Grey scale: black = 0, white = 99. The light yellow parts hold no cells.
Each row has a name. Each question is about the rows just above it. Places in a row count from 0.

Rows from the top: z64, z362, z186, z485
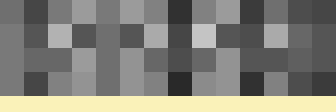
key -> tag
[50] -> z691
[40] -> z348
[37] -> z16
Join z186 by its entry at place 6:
z348
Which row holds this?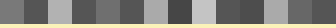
z362
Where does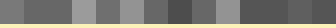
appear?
z186
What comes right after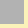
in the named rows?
[33]
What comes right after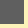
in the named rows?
[33]

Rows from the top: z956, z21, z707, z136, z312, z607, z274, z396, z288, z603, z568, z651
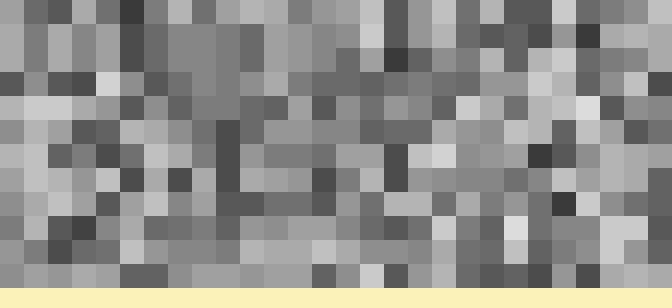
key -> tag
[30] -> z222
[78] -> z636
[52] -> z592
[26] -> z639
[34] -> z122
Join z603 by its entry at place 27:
z122
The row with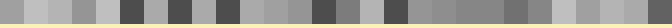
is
z396
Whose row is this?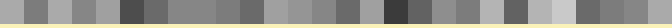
z707
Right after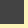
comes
[52]
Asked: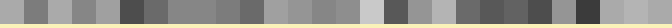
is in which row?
z21

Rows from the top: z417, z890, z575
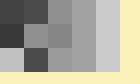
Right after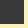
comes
[56]
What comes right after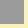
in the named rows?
[63]

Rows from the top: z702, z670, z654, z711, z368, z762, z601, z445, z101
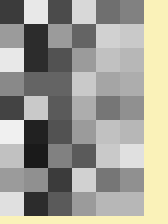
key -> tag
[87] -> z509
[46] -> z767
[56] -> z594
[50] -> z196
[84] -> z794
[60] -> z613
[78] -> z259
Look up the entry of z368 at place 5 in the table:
z594
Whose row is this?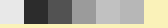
z654
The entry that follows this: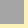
[67]
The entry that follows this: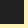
[32]
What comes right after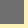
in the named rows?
[50]
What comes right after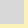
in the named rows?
[43]
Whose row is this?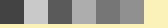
z368

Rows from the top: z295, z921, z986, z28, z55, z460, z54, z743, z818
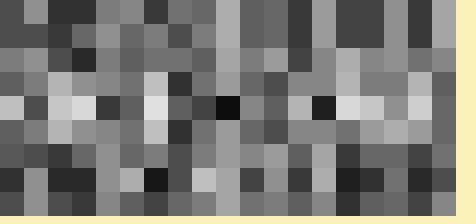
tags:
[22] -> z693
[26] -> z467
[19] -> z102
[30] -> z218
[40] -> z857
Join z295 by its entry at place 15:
z467
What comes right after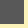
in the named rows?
[30]
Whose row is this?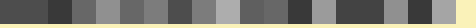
z921

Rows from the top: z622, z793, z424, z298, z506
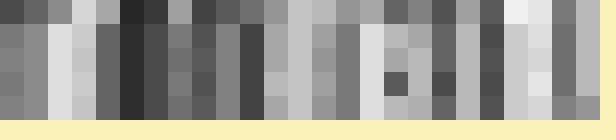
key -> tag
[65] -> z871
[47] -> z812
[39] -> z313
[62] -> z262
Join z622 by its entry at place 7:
z262
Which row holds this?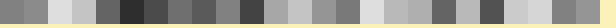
z506
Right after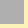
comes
[39]

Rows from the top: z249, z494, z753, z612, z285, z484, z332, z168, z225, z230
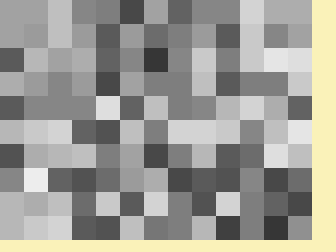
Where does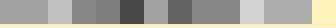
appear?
z249
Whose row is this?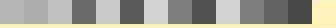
z225
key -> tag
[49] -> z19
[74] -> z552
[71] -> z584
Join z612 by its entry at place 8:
z552
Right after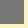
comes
[49]
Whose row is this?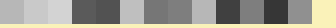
z230

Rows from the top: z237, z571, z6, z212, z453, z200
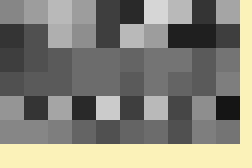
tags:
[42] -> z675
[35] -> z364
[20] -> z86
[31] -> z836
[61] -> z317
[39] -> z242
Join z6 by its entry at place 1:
z836
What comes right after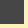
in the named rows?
[55]

